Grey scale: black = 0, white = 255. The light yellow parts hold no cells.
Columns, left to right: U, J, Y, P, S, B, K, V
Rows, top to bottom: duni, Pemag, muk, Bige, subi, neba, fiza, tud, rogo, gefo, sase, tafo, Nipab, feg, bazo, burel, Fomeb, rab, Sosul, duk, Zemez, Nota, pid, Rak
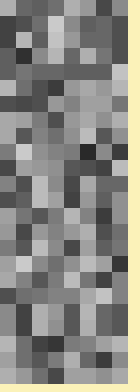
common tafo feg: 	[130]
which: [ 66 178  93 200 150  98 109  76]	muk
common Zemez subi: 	[103]
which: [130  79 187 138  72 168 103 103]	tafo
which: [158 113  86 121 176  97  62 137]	pid

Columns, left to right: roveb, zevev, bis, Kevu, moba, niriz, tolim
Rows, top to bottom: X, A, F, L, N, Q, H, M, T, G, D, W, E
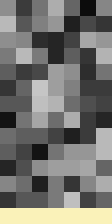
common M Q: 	[59]
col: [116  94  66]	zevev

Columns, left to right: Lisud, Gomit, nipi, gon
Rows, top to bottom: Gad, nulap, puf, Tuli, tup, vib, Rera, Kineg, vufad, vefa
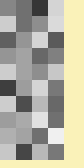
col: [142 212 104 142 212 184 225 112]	nipi
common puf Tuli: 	[149]
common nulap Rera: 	[205]
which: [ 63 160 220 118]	vib
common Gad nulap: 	[112]

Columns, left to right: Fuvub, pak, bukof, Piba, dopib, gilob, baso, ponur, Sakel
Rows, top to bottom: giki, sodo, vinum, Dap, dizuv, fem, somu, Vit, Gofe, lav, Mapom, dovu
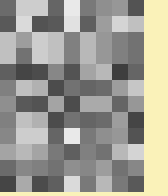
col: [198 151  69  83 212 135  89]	Sakel
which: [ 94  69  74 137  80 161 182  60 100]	dizuv
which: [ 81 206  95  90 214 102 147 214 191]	sodo

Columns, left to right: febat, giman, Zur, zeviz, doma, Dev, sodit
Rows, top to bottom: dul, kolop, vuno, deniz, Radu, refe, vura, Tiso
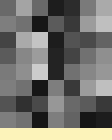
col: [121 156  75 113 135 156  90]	Dev
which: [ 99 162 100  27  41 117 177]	dul

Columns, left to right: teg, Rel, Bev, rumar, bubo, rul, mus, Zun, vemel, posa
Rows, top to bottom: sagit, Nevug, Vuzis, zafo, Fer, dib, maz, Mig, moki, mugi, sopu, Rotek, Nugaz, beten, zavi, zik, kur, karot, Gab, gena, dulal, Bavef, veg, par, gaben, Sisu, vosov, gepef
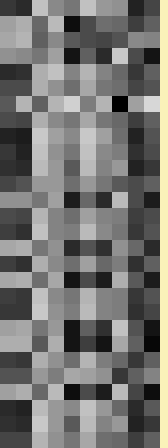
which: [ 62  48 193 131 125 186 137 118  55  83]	zavi
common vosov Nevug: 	[186]
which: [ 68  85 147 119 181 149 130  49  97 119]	par
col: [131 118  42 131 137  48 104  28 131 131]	mus
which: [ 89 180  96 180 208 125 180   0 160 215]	maz
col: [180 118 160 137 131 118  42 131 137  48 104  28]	mus
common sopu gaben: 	[186]

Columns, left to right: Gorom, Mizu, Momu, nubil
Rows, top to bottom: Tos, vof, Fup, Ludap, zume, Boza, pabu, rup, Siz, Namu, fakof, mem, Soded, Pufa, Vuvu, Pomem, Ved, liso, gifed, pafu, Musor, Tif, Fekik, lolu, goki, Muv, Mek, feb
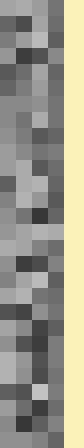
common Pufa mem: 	[101]
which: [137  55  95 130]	Mek
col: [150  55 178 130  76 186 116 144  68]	Momu
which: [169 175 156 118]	Tos

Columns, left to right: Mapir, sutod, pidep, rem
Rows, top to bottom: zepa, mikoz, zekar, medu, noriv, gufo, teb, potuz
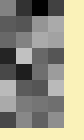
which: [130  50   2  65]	zepa
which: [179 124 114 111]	teb
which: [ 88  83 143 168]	mikoz
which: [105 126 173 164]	zekar

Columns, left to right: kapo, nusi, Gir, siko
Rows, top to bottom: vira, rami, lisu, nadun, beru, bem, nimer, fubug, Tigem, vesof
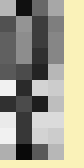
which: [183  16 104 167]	vira
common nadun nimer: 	[48]
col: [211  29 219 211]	Gir
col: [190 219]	siko
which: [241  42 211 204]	bem
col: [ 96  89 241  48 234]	kapo

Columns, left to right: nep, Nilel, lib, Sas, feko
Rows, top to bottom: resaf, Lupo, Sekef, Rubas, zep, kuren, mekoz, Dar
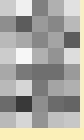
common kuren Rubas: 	[175]
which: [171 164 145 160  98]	Sekef
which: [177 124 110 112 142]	zep
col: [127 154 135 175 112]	lib
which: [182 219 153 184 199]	Dar
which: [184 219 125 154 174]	kuren
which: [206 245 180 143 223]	Rubas

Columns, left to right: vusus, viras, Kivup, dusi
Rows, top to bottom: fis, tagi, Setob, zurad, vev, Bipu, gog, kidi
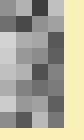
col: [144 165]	Kivup
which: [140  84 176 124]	kidi

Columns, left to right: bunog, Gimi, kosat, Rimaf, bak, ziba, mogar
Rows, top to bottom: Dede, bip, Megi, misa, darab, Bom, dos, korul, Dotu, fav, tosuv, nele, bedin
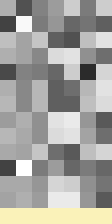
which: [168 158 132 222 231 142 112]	misa
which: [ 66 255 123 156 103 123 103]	tosuv
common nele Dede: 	[205]

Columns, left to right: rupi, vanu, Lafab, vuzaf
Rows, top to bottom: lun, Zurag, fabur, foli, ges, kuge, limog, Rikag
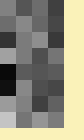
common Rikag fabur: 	[123]
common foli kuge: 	[79]
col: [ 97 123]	vuzaf
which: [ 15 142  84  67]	kuge

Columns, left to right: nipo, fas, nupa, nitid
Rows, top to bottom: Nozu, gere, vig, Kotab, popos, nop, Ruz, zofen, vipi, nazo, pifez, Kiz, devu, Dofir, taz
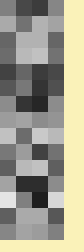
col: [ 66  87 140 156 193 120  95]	nipo
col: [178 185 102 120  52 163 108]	fas
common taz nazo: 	[156]
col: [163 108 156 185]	fas

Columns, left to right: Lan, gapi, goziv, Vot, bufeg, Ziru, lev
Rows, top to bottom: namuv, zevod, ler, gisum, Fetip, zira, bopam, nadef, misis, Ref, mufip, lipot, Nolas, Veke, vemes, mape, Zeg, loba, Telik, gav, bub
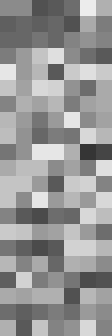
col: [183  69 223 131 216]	lev
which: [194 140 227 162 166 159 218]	Nolas
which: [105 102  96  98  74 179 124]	zevod
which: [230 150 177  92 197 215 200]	Fetip
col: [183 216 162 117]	goziv
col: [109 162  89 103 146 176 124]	Vot

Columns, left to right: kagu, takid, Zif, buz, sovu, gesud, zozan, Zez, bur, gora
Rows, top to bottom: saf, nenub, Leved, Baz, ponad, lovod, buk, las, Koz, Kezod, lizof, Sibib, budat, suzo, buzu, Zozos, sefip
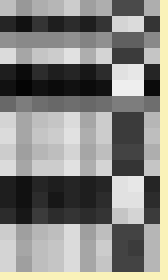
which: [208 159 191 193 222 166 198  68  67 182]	sefip
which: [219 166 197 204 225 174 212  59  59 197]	Baz
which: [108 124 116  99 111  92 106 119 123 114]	buk
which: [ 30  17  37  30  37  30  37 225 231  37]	Sibib

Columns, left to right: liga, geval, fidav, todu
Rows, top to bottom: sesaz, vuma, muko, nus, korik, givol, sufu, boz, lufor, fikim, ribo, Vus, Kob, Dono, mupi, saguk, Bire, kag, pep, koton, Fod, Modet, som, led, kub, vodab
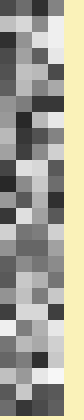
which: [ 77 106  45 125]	sesaz
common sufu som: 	[125]

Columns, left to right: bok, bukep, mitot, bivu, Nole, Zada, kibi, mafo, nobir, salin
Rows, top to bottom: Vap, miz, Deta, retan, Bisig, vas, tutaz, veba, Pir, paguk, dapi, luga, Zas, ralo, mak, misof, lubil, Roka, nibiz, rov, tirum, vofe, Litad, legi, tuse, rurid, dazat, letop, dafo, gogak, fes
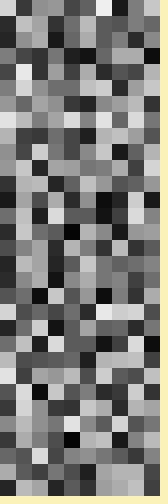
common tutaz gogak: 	[164]
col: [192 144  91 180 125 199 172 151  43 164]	Zada
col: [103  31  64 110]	Nole
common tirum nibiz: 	[110]
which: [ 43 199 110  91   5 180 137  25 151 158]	mak
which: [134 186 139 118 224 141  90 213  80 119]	dazat
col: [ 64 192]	salin

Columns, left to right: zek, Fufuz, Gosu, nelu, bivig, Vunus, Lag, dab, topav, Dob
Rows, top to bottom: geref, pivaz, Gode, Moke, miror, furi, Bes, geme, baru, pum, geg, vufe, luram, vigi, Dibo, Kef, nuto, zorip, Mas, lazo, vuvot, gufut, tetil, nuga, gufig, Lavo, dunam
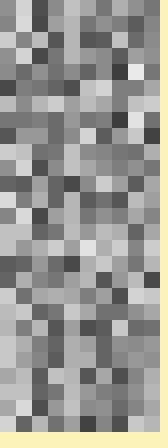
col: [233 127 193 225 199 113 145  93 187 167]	topav
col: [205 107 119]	nelu
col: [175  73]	Gosu
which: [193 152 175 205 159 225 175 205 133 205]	Kef
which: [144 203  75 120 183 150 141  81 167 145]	Moke
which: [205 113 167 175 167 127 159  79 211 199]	Mas

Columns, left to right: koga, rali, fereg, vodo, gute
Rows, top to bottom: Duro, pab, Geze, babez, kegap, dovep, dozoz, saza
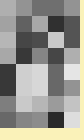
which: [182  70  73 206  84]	Geze
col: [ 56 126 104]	koga
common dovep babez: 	[56]

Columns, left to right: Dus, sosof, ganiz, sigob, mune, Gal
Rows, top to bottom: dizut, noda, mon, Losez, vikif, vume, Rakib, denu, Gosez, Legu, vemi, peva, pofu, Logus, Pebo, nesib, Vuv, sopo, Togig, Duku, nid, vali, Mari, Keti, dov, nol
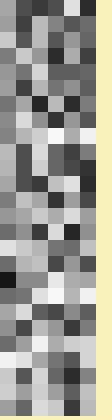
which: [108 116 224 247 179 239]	Togig
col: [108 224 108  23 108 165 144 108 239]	Dus
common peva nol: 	[58]

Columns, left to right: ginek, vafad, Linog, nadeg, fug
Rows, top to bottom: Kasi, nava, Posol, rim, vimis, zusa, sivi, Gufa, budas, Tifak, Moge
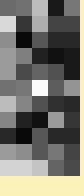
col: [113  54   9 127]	vafad
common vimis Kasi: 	[25]
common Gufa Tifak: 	[155]
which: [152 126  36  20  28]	rim
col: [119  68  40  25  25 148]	fug
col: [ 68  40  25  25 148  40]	fug
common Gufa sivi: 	[133]

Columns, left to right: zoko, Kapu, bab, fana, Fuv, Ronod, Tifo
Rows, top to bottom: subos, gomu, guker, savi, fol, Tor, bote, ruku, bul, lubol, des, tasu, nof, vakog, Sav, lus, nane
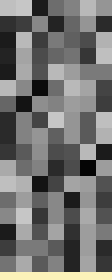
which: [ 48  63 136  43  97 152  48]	gomu
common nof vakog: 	[136]
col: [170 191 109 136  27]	zoko
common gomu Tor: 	[136]
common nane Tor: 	[164]

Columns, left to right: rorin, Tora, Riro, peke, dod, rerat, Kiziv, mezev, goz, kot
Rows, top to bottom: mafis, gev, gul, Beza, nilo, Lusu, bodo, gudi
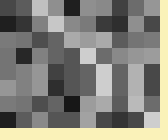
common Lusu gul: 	[100]
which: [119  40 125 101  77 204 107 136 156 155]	Beza
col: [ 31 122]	rorin
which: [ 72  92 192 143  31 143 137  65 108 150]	mafis
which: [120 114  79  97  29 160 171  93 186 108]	bodo
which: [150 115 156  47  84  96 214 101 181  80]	Lusu
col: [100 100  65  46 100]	peke

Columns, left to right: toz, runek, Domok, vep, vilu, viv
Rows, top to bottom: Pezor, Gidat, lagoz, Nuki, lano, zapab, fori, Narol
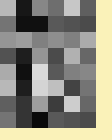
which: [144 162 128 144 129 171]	lagoz
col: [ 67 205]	vilu
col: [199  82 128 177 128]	vilu
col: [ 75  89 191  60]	vep
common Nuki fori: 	[103]

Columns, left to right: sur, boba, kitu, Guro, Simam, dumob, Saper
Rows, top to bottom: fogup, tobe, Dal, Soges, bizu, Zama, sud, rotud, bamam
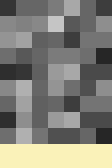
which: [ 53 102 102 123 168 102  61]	fogup
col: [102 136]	kitu
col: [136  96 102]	kitu
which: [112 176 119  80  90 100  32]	bamam

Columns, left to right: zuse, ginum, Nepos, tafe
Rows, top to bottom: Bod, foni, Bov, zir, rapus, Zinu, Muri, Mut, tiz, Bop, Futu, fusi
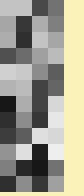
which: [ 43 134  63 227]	Mut
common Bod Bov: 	[195]
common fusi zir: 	[160]
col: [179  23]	zuse
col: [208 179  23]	zuse
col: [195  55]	ginum
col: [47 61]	zuse

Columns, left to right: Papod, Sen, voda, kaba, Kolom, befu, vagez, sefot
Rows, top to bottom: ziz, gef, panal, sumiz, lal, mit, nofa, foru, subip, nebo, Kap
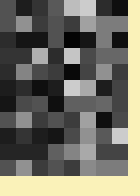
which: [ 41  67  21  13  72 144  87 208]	subip
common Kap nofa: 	[82]
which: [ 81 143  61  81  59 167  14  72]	foru
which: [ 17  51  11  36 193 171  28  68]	mit
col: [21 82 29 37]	Papod
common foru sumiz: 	[74]
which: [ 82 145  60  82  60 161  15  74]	foru

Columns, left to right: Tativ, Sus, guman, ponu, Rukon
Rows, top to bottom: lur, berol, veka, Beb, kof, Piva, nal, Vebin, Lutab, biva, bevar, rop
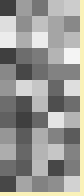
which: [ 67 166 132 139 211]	rop
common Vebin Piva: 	[103]
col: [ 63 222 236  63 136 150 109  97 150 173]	Tativ
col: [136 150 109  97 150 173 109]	Tativ
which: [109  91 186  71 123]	bevar
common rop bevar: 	[71]
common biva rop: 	[130]

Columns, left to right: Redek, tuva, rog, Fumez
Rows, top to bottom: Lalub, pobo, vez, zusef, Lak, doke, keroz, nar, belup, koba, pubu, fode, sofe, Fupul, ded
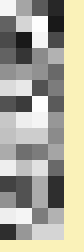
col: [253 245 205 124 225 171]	rog
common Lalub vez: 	[245]
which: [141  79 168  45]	sofe
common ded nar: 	[151]

